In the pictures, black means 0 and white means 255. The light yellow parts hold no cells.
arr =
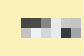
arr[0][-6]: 70
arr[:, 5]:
[196, 165]
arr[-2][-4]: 134
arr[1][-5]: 239

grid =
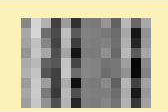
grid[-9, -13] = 134
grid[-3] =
[156, 201, 157, 65, 172, 16, 125, 123, 138, 96, 182, 66, 162]
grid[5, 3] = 65
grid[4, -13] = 170
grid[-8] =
[169, 214, 110, 75, 190, 90, 130, 127, 121, 108, 167, 22, 145]
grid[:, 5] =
[50, 90, 62, 22, 70, 108, 16, 80, 39]
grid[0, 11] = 104
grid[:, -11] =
[177, 110, 134, 167, 98, 85, 157, 122, 145]
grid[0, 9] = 99
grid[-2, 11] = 25
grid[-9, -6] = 122
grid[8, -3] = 178
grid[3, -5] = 144
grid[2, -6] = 125
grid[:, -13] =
[134, 169, 162, 148, 170, 176, 156, 166, 158]
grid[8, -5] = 133
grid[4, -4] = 119
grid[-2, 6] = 129
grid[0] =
[134, 212, 177, 65, 156, 50, 124, 122, 149, 99, 185, 104, 168]
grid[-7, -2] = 38
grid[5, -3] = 145
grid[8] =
[158, 198, 145, 80, 180, 39, 127, 124, 133, 116, 178, 55, 159]
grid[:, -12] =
[212, 214, 193, 198, 184, 194, 201, 202, 198]
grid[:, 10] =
[185, 167, 175, 184, 159, 145, 182, 172, 178]
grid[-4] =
[176, 194, 85, 65, 199, 108, 135, 130, 110, 119, 145, 8, 129]
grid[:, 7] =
[122, 127, 125, 123, 129, 130, 123, 126, 124]
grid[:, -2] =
[104, 22, 38, 91, 7, 8, 66, 25, 55]
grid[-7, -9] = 182

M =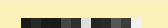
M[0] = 27
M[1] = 41
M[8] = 42
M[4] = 70

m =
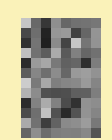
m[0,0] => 197
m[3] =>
[191, 114, 93, 170, 90, 129, 102, 113]
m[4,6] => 46
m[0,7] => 119
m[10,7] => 120
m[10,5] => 142
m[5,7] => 146
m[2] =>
[49, 116, 32, 139, 68, 198, 117, 147]
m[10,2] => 62
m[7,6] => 96
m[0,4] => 103
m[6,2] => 168
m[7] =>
[178, 140, 81, 77, 79, 95, 96, 126]
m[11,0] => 101
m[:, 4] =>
[103, 154, 68, 90, 97, 103, 134, 79, 76, 42, 138, 128]
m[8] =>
[44, 130, 171, 129, 76, 49, 146, 141]
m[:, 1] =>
[104, 110, 116, 114, 154, 134, 122, 140, 130, 111, 114, 142]
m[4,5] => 102
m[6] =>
[204, 122, 168, 127, 134, 137, 154, 133]
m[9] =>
[75, 111, 193, 81, 42, 83, 147, 133]
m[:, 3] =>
[143, 150, 139, 170, 121, 140, 127, 77, 129, 81, 98, 125]
